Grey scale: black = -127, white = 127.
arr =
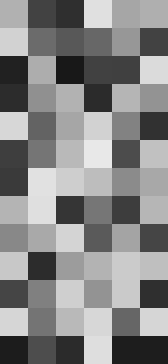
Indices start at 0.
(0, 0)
49
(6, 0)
-69
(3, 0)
-83
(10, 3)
19
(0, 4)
38
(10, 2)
79
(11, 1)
-11
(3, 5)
19
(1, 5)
-61
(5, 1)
-10
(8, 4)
36
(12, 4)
-98
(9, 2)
28
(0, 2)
-80
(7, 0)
52
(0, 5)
47
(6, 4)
11
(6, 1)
97
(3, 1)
16
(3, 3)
-84
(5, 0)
-65
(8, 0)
8

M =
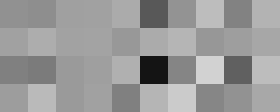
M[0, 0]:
17
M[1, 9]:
39
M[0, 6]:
19
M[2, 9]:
61
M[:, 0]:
[17, 33, 0, 29]
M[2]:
[0, -4, 26, 31, 48, -107, 5, 82, -31, 61]
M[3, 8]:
18
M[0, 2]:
32
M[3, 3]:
33
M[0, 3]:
33
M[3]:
[29, 58, 26, 33, 0, 53, 75, 6, 18, 40]

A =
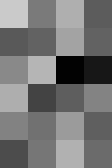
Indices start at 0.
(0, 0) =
74
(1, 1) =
-29
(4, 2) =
27
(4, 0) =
2
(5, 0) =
-51
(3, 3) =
3
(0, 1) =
-5

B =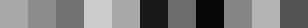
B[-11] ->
40
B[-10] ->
13
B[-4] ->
-119
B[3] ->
75

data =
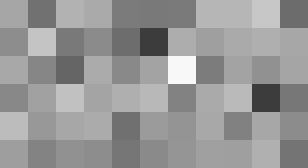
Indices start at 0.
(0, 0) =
38
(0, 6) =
-5
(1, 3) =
11
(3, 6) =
2
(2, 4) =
9
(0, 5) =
-6
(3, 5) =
56
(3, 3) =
36
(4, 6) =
20
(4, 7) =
40
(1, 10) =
39
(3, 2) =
65
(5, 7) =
32
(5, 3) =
13
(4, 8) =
1
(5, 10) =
-11
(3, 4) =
47
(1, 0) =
13
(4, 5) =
27
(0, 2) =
50

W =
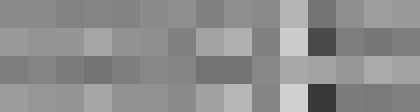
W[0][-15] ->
9
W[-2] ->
[-2, 4, -3, -11, -1, 7, 5, -12, -11, 8, 40, 34, 22, 42, 35]
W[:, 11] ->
[-12, -53, 34, -71]
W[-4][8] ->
15
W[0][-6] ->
10
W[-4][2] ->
2
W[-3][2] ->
21
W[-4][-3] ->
14
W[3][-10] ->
17
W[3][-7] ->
54
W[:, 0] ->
[9, 26, -2, 28]
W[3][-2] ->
-5
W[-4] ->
[9, 10, 2, 4, 3, 11, 14, 0, 15, 10, 53, -12, 14, 29, 26]

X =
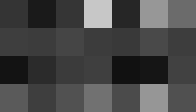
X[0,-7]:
-75
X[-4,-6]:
-101
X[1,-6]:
-67
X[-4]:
[-75, -101, -74, 71, -89, 23, -20]
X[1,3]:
-67
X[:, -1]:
[-20, -66, -62, -47]
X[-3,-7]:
-65
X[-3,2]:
-58

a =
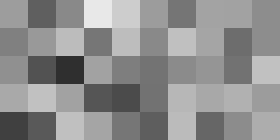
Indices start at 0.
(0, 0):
29
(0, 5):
28
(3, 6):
55
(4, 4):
-9
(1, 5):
9
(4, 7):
-25
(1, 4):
61
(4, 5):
-33
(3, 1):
65
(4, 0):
-63
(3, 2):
34
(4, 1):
-38
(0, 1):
-32
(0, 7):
35
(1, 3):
-9

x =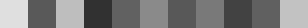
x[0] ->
95
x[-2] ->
-31
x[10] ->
66

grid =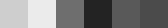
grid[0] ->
78
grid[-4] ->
-17
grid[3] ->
-92
